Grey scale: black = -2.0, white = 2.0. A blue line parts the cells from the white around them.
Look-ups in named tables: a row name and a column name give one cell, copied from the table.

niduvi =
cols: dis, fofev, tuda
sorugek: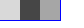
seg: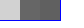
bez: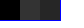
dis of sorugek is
1.4
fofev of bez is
-1.2
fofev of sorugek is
-0.9
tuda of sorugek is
0.6
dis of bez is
-2.0
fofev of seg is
-0.4
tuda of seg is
-0.5
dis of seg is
1.3
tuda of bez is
-1.4

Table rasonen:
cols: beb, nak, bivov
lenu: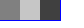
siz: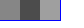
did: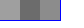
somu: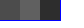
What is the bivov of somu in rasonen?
-1.3
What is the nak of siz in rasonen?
-0.8
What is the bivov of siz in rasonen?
0.5
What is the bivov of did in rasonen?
0.2
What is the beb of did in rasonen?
0.5
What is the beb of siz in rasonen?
0.1
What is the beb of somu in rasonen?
-0.8
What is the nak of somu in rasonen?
-0.5
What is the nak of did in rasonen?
-0.3
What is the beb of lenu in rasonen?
0.0
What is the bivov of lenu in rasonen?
-1.0

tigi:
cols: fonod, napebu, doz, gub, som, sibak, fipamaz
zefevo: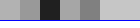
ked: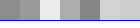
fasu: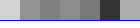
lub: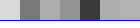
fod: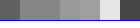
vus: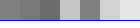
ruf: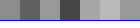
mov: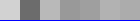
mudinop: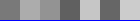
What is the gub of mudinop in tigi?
-0.5
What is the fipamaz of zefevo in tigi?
1.1
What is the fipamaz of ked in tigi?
1.2
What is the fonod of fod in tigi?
-0.5
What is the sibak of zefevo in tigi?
1.1
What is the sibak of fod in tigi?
1.6
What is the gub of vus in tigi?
1.1
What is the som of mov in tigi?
0.5
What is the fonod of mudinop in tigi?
-0.1
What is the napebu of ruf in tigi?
-0.5
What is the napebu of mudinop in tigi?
0.7
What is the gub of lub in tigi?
0.3
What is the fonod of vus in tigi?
0.0
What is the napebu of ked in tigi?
0.4
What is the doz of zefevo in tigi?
-1.5
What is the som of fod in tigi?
0.5
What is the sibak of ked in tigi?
1.3
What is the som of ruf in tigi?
0.6
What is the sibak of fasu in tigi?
-1.2
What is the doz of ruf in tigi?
0.4

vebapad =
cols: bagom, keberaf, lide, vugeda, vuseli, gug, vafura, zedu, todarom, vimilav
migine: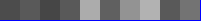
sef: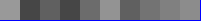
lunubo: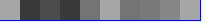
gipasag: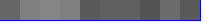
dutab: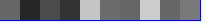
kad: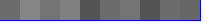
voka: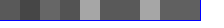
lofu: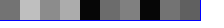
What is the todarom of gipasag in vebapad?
-0.3
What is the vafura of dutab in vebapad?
-0.4
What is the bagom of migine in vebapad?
-0.8
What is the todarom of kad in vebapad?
-0.3
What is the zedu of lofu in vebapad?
-1.9
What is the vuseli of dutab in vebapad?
1.1
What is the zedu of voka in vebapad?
0.6
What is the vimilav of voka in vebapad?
-0.5
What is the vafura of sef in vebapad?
-0.5
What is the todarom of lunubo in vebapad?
0.1
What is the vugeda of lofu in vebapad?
0.7
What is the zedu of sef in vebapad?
-0.2
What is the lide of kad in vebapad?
-0.2
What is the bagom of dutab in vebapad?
-0.4
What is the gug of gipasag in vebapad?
-0.5
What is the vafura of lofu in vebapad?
0.0
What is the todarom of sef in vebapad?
0.0
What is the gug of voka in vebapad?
-0.6
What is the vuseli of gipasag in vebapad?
-0.6
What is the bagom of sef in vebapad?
0.4

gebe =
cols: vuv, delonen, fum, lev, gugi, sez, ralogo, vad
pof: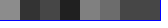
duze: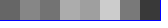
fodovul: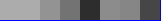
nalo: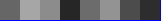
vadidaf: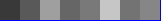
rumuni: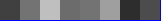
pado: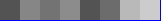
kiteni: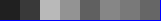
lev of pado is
0.2
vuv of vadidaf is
-1.1
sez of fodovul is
0.2
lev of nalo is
-1.4
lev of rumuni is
-0.3
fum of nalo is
0.2
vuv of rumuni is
-1.0
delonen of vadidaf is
-0.6
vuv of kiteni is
-1.5
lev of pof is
-1.5
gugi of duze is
0.5
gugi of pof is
0.0
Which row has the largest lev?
duze

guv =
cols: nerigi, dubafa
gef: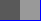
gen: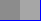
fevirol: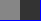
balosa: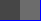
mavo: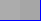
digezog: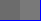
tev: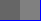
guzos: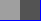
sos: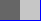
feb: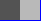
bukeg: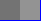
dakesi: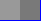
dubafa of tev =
0.0
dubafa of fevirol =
-1.2
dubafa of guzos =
-0.7
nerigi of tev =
-0.4
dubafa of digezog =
-0.1
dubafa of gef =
0.4
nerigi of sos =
-0.4
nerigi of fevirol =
0.1
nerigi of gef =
-0.6

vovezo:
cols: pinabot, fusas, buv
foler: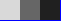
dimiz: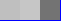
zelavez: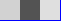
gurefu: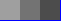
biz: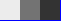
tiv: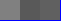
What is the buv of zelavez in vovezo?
1.5
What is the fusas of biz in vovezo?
-0.2
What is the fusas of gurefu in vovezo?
-0.2
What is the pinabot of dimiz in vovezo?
1.0
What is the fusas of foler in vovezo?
-0.4
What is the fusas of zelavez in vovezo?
-0.7
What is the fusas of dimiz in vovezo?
1.1
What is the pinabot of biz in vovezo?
1.7
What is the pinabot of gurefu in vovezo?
0.5
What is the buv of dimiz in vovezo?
-0.2
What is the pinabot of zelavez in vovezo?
1.3
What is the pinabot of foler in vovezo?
1.4

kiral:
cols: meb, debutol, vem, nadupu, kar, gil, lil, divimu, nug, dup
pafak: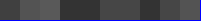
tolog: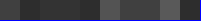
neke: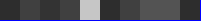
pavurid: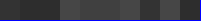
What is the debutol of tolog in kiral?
-1.3
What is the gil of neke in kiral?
-1.3
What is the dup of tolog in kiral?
-1.3
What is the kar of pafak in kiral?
-1.2
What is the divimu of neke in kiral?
-0.7
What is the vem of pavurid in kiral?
-1.3
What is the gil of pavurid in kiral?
-1.0
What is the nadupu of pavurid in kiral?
-0.9
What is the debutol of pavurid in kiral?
-1.3
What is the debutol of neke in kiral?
-1.0
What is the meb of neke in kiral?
-1.3
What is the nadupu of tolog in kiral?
-1.2
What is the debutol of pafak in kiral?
-0.7

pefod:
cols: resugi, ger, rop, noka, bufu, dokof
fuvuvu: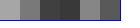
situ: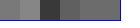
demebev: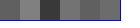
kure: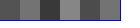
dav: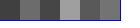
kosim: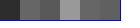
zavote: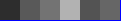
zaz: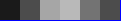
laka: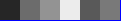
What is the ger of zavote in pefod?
-0.6
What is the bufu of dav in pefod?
-0.6
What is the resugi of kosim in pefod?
-1.3
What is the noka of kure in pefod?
0.1
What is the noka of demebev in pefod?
-0.2
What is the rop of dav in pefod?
-0.9
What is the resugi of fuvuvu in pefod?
0.6
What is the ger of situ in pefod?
0.1
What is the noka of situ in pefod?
-0.5
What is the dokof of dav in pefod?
-0.2
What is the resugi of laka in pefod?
-1.4
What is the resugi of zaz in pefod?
-1.6
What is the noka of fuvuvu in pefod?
-1.1
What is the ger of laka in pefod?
-0.3
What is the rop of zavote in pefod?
-0.2
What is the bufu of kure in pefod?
-0.8
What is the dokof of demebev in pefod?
-0.3
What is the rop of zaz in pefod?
0.6
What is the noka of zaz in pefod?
0.9

